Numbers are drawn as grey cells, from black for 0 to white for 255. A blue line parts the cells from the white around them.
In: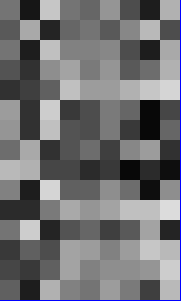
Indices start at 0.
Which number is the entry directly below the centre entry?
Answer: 43
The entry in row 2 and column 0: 116
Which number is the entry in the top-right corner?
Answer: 177
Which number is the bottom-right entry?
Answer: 185
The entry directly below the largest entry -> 36
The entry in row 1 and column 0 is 89
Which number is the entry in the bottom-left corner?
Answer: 96
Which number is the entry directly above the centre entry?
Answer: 77
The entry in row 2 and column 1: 29
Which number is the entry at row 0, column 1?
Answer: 22
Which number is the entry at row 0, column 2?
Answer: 198
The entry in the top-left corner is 116
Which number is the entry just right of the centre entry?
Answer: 63
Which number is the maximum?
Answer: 220
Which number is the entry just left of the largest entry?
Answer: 192
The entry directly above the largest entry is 142
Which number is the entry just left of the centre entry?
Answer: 83

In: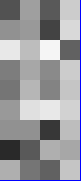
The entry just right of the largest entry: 97
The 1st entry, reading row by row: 82
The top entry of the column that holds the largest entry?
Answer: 89
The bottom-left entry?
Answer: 175
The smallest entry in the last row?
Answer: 97
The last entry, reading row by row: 197
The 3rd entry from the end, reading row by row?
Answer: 117
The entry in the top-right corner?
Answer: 204
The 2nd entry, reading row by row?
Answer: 159
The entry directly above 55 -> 232
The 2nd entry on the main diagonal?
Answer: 153

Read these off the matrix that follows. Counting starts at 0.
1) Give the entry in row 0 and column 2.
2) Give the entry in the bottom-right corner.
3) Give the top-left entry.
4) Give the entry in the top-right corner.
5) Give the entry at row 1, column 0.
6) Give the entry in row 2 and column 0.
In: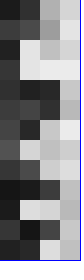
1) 177
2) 192
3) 27
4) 213
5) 60
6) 33

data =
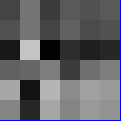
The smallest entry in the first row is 60
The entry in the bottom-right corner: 146
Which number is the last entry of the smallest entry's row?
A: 39
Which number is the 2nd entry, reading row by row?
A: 117
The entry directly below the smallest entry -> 125
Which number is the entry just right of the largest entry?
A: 2
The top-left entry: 68
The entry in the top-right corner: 89
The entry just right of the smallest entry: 46
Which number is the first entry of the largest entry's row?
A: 24
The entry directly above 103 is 196

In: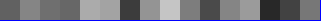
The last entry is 119
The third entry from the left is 111
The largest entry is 197
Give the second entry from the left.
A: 133
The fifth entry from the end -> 133

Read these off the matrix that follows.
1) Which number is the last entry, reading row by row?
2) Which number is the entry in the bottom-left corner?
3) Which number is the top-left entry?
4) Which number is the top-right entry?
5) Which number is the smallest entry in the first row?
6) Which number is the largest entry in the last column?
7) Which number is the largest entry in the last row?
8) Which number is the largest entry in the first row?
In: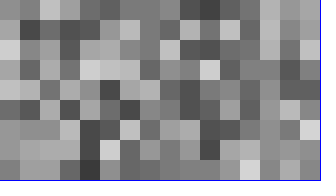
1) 135
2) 128
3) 143
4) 166
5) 66
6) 212
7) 212
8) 192

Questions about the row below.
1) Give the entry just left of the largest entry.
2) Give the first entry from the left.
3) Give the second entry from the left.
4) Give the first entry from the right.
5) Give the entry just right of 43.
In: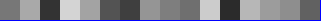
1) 51
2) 119
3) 169
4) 97
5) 183

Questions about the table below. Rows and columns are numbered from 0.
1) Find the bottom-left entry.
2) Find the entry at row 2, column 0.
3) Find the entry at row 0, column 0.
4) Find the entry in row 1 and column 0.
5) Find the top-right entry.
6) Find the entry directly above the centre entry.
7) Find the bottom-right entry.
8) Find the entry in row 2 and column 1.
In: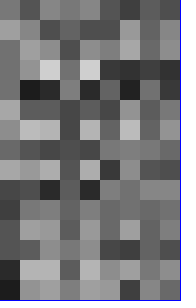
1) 28
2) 113
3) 120
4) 159
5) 78
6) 180
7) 105
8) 159

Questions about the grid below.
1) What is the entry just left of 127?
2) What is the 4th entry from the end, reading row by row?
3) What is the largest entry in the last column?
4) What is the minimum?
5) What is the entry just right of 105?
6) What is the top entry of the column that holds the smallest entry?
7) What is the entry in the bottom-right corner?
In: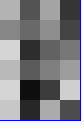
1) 91
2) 199
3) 207
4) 14
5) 142
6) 83
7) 76

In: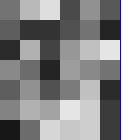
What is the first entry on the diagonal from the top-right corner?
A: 88
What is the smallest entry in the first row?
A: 74
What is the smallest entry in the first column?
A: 23
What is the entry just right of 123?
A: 192
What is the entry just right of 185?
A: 222
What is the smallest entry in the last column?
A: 36
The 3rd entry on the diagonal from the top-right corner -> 151
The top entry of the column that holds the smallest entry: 115
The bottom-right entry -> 59
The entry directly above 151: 81

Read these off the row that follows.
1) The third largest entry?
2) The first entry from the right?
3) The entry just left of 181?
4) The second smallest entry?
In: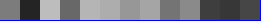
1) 173
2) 70
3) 104
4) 55

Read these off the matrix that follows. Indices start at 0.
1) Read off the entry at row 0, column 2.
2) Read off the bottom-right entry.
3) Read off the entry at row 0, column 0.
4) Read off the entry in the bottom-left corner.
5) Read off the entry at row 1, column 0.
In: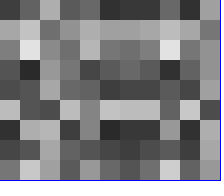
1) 174
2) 152
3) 62
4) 118
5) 167

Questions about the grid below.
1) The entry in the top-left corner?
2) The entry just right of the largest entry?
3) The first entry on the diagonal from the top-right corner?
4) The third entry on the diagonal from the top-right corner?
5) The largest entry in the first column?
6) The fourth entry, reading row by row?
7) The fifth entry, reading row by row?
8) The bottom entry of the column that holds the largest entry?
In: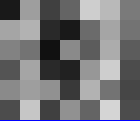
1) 25
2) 76
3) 122
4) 92
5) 165
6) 100
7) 206
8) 213

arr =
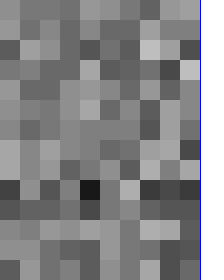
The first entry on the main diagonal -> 143
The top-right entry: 159
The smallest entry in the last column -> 59
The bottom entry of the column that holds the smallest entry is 92
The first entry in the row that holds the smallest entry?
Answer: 66
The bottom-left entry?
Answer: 92
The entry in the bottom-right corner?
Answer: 105
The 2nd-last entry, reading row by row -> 79
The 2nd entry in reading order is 120
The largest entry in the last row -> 166
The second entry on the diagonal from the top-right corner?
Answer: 127
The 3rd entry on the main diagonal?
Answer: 143
